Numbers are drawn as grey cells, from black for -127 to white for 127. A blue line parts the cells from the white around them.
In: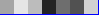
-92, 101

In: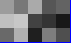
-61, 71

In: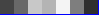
52, 116

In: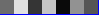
69, 97

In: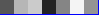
-92, 116

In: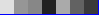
-94, 96

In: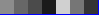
-101, 80

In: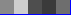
-49, 78

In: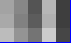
-35, 76

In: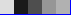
-49, 94
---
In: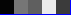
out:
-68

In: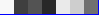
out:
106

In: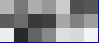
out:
75

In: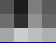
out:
-17

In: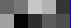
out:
-74

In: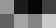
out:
-30

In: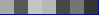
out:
-55

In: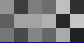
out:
63

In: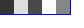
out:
6
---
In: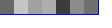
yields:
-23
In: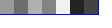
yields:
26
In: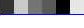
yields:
-76
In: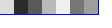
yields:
92
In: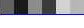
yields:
-30
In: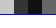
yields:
72
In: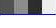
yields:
-46
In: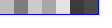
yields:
61
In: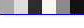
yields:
40
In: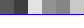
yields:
-39
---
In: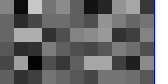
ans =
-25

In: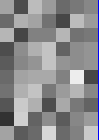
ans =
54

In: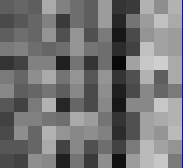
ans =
-33

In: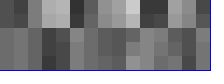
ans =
-19

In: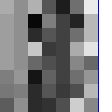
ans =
30

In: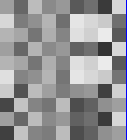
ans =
52

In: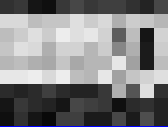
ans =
61
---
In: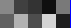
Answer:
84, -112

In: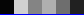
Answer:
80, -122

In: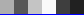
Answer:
121, -94

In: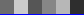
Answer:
75, -81

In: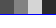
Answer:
85, -83

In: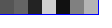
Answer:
80, -110

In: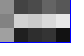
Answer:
103, -109

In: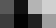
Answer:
80, -124
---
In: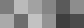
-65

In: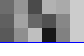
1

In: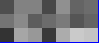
74

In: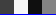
-112

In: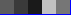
66

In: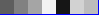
82

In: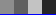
67
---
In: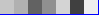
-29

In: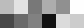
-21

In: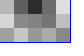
31

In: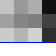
-61

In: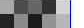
-92

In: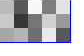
38

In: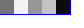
-12

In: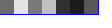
-5
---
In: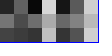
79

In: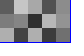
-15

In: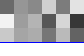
-28

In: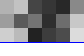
92

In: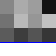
-73

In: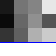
75

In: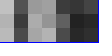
-80

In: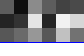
-13

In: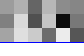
-41

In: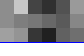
-16
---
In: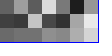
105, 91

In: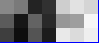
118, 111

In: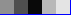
100, 56

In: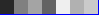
111, 74

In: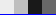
109, 63

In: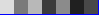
93, 56
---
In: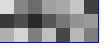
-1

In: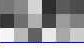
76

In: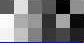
-94

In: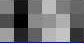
-78

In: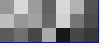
-71

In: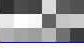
-66

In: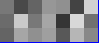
8

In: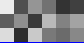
8

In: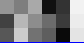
100
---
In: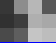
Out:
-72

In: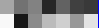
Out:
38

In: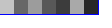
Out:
68

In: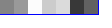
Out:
4

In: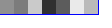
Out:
16

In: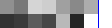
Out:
16

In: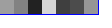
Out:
30
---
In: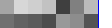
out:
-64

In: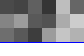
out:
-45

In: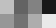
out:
-28

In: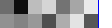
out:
-12

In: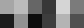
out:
-72

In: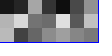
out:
96

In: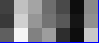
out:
-39

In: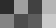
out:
32

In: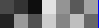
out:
20
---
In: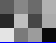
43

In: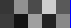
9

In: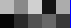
-71

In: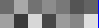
95

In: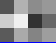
-24

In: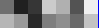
67

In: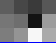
28

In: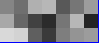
-92

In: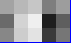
-33
